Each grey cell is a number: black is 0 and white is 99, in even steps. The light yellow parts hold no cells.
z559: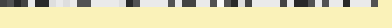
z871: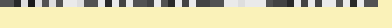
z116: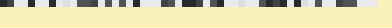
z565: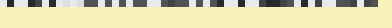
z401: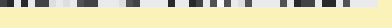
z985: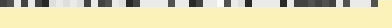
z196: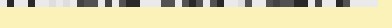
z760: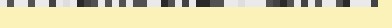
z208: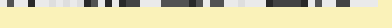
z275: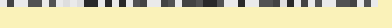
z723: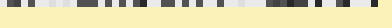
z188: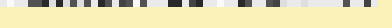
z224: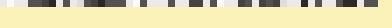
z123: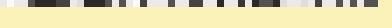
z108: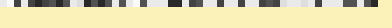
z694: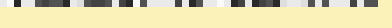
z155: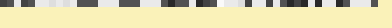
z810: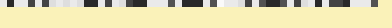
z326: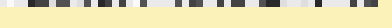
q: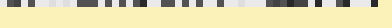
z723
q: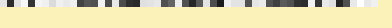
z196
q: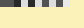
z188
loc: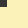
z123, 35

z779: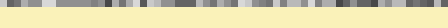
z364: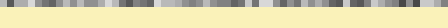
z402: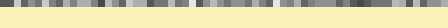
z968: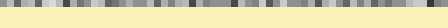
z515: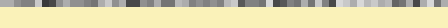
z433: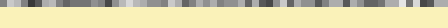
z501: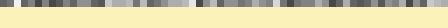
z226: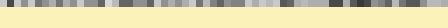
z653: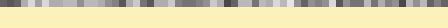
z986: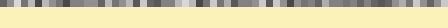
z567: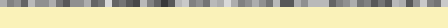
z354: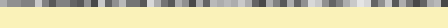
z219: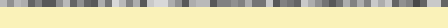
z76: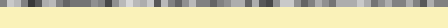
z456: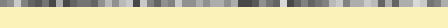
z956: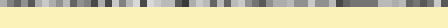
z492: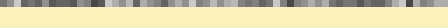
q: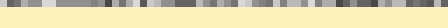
z779
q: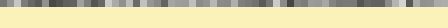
z492
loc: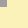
z653, 6
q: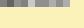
z456
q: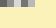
z986
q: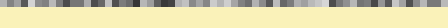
z567

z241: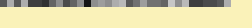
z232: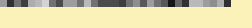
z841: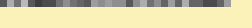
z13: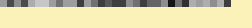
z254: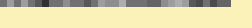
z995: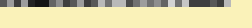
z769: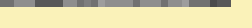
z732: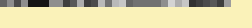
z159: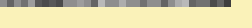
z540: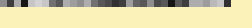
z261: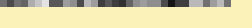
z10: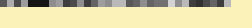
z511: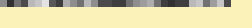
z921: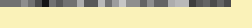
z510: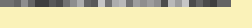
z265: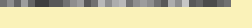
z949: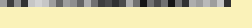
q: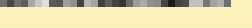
z261
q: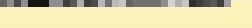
z732
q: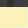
z511
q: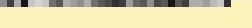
z540
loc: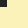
z995, 5
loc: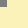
z769, 13
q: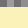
z995

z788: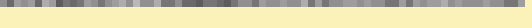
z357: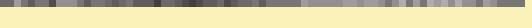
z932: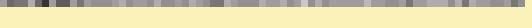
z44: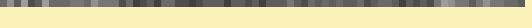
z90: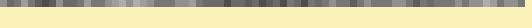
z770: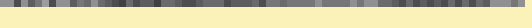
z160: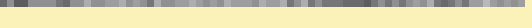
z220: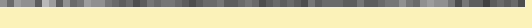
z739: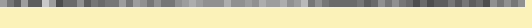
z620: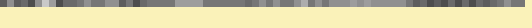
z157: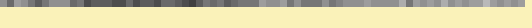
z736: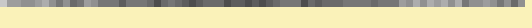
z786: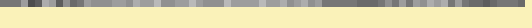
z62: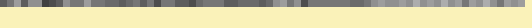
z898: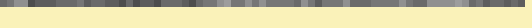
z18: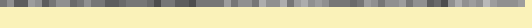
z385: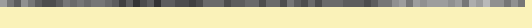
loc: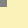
z157, 49
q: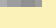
z932
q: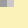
z932

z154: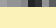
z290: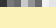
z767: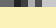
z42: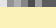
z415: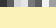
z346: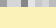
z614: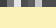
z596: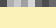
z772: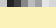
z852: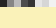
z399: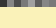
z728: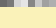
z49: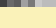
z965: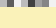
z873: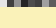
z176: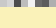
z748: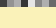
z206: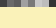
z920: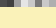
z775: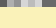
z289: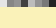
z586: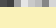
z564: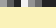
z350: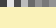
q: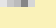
z586
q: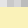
z346
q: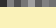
z399

